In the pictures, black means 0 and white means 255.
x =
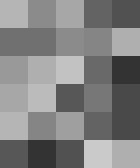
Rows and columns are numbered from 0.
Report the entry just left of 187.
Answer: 167
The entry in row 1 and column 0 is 112
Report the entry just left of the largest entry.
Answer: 81
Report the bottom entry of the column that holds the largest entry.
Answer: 202
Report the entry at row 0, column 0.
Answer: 181
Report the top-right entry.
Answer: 81
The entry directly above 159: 87
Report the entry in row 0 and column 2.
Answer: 167
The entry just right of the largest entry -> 175

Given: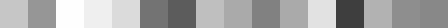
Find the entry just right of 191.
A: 170
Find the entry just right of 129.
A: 170
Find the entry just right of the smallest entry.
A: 178
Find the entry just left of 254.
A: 150

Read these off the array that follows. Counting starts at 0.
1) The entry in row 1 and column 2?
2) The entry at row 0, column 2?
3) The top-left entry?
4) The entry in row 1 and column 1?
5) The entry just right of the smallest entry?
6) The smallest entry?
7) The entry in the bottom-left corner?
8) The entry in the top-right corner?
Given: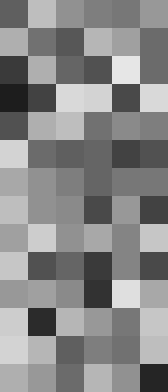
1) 87
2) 145
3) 95
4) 113
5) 66
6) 29
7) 175
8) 152

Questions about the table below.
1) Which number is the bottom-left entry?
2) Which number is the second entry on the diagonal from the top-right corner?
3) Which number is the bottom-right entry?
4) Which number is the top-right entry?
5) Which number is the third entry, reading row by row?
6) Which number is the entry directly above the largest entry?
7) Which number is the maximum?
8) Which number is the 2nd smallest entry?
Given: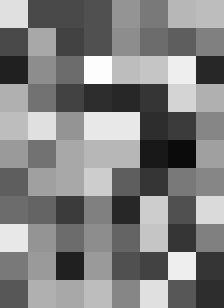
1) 87
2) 94
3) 45
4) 189
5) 73
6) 80
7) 253
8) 24

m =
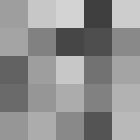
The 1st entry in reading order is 158
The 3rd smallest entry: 78
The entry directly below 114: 129
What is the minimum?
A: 63
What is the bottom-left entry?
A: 150
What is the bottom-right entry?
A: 185
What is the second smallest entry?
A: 70

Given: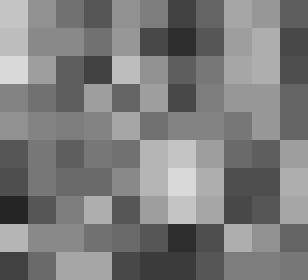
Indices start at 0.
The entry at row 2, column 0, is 217
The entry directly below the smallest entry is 181
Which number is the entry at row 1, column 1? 137
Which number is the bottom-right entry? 119
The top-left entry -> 196
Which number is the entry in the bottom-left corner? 65
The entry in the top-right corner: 94
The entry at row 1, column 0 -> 189
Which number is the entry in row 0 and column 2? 113
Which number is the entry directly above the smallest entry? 78
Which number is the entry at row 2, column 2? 94
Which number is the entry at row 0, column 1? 145

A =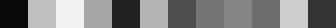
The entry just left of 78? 179
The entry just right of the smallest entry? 191
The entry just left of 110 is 133
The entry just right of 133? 110

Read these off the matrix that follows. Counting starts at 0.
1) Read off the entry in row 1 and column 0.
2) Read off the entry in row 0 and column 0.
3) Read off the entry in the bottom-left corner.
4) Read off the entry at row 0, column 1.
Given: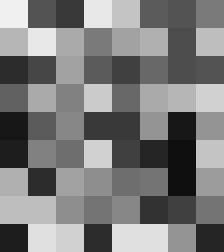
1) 182
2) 240
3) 29
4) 83

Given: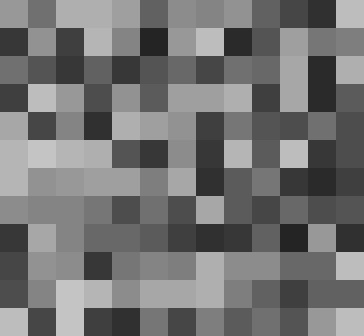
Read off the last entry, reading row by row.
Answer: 189
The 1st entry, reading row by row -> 152
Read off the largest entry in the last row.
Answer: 196
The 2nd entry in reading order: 112
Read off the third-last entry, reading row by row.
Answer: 84
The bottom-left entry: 189
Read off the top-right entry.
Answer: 189
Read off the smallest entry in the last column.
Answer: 48
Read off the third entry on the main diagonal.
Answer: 55
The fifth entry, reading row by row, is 159
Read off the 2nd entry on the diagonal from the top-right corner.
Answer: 118
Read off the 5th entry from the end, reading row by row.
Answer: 91
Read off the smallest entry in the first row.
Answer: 48
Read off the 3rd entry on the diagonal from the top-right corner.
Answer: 167
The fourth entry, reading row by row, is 175
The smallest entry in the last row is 48

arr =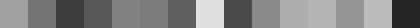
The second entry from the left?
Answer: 116
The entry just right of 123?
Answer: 95
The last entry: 37

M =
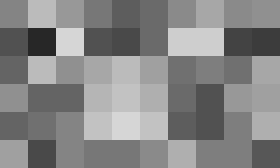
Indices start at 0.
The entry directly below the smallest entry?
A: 187
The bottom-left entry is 160
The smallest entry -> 39
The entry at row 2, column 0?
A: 100
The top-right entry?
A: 144
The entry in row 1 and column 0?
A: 81
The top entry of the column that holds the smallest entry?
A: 187
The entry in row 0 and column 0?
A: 132
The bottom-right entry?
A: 87
